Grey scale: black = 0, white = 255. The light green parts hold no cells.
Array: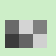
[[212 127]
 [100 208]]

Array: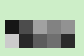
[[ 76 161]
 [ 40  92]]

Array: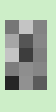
[[196 131]
 [ 85 135]]

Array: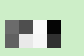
[[ 78 249]
 [233 246]]

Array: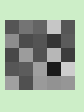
[[116 100]
 [ 76  84]]

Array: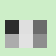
[[223 107]
 [226 142]]
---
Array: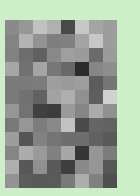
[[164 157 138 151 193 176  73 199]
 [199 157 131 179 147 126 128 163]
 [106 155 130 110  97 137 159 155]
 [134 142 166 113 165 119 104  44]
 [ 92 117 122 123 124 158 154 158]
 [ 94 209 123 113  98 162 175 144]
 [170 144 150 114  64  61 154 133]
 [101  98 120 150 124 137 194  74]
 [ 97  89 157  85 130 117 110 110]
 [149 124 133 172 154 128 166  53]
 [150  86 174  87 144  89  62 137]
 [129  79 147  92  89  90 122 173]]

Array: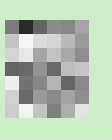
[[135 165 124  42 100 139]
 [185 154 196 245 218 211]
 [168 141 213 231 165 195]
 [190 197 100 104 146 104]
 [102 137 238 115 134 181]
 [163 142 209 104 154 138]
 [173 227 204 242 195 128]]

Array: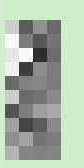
[[145 106 205  93]
 [ 86 117 248 124]
 [ 46 108 230 250]
 [139 124 241  61]
 [133 123 106 130]
 [116 137 204 107]
 [159 168  84 126]
 [ 92 138 161  68]
 [117 124 144 163]
 [130 132 179 132]]

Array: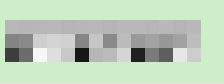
[[181 184 184 182 183 184 181 183 184 181 184 184 182 185]
 [162 189 132 137 206 212 209 133 198 138 187 154 162 152]
 [231 205  61 108 247 222 199  22 182 187 214  32 123  94]]

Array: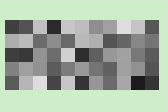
[[197  87  64  82 192  43 198 189 142 160 222]
 [135 117 173 187 107 141 104 185 175  84 101]
 [120  90  62  56 148 109 208  46  95 152 161]
 [145  84 130 159 146  92 124 153 116  97 160]
 [ 27  53  90 181 221  69 198  52 150 107 167]]

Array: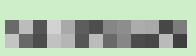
[[ 71 124 106 188  85 210 169  93  78 134 141 172 169]
 [186  63 196 104  76 193 181  86 187 105 135  76  71]]

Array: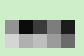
[[125  28 147  11  59]
 [155 107 213 176 190]]

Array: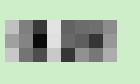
[[111 140 192 127  57 227  99 108]
 [ 54 151 160 132  11 224 104  94]
 [120 173 200 116  77 201  54 145]]
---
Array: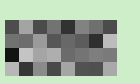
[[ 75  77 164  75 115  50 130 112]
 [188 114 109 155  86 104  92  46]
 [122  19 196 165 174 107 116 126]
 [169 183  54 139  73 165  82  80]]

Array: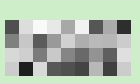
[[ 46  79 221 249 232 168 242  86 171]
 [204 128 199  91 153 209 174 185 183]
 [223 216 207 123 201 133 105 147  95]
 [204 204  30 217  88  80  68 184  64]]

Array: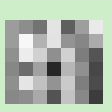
[[234 156 141 115 228  95 158]
 [171 156 247 178 227 147 134]
 [ 84 144 236 209 143 209 125]
 [ 71 135 108 161  38 182 144]
 [ 75 143 229 193 147 202 126]
 [ 60 136 141 169  83 195 136]]

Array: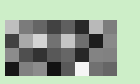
[[125 190 123 101  66  95  40 185]
 [137  66 169 212 114 197 110  30]
 [129 140  79  50  88 102  39 131]
 [102  22 128 140  18  89 245 113]]

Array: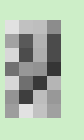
[[140 225 193 190]
 [ 75 162  89 178]
 [ 75 216  76 174]
 [ 53 113 151 146]
 [181 215 111  56]
 [152 148  62 189]
 [160 157 226 194]]

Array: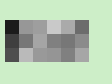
[[108  27 151 158 201 170]
 [139  63 119 165 128 119]
 [166  78 186 153 149 128]]
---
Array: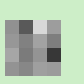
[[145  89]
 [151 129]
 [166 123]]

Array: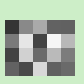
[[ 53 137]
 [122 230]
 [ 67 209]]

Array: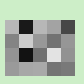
[[183  25]
 [132 204]
 [148  18]]

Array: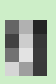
[[101 177]
 [ 66 205]
 [114 227]]

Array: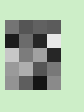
[[116  85]
 [ 28 107]
 [199 124]]

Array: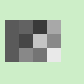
[[ 90  98]
 [ 90  70]
 [ 90 136]]

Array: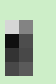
[[214 131]
 [ 15  77]
 [ 51  72]]

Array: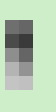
[[111 102]
 [ 75  58]
 [142 101]]

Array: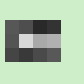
[[ 87  78]
 [ 84 216]
 [ 69  57]]
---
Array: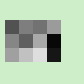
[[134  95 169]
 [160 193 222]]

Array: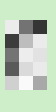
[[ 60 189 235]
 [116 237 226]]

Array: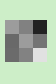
[[105 156 116]
 [107 130 225]]

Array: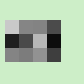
[[ 30  74 183]
 [132 124 146]]

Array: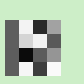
[[ 94 213 242]
 [ 93  11  92]]

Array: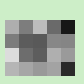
[[124  92  89]
 [220 109  93]]
